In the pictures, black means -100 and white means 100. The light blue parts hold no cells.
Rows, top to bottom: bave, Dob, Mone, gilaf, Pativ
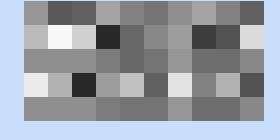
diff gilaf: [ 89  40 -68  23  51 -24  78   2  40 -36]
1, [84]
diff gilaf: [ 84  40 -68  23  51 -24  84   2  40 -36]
7, [78]
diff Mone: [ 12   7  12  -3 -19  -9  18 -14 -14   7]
2, [12]

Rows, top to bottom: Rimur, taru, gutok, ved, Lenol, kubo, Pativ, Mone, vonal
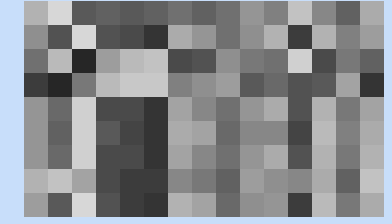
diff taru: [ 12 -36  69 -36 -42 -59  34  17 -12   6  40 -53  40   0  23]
10, [12]
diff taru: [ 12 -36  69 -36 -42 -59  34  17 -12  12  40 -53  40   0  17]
15, [23]
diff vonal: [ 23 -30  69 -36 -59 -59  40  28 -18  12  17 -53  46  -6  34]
5, [-53]
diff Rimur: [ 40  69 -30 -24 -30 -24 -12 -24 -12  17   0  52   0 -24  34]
13, [6]

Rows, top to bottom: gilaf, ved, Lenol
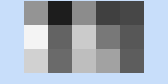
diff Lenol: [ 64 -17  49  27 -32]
5, [-27]
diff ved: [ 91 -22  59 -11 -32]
4, [-6]
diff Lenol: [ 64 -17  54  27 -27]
3, [49]
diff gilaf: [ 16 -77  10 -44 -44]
4, [-50]

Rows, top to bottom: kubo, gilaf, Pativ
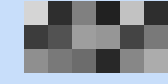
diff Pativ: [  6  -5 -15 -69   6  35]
1, [12]
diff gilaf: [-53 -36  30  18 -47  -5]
3, [24]

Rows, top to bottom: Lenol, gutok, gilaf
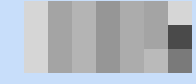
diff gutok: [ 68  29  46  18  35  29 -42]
3, [41]
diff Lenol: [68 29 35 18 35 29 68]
3, [41]
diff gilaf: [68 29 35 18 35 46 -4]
3, [41]
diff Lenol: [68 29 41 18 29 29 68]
5, [35]
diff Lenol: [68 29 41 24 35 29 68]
4, [18]
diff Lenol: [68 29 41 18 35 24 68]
6, [29]
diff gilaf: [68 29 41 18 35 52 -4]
6, [46]

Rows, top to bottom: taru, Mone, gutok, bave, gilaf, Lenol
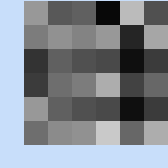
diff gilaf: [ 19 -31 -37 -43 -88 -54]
2, [-25]
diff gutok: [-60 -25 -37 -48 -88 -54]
4, [-43]
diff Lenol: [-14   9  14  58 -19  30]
6, [36]
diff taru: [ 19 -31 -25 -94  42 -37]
5, [47]

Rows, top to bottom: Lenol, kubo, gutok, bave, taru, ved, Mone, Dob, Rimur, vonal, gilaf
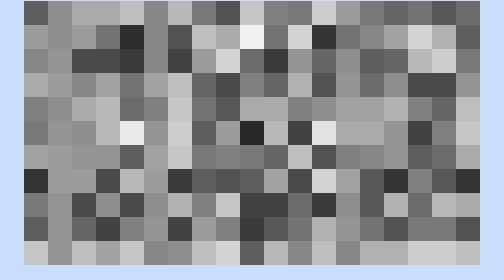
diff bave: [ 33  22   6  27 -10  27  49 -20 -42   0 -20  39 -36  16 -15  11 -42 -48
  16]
18, [-42]
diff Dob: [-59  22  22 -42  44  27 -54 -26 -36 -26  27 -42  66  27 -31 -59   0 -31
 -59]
6, [22]

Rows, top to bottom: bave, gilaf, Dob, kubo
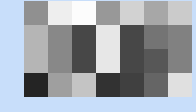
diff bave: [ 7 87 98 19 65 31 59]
1, [13]
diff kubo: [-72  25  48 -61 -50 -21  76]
3, [54]
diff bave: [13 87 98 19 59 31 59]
5, [65]
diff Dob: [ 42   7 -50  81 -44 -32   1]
3, [-44]
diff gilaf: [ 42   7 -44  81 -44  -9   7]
7, [1]
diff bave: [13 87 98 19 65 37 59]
6, [31]
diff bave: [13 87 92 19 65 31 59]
3, [98]

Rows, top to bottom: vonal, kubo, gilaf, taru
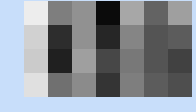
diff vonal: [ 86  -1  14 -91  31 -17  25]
6, [-22]
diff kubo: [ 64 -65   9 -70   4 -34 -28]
3, [14]
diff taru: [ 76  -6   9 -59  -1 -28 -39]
2, [-12]

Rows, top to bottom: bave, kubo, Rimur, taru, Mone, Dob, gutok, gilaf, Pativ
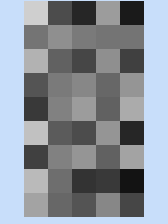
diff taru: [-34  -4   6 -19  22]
5, [17]
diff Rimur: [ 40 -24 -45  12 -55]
5, [-50]

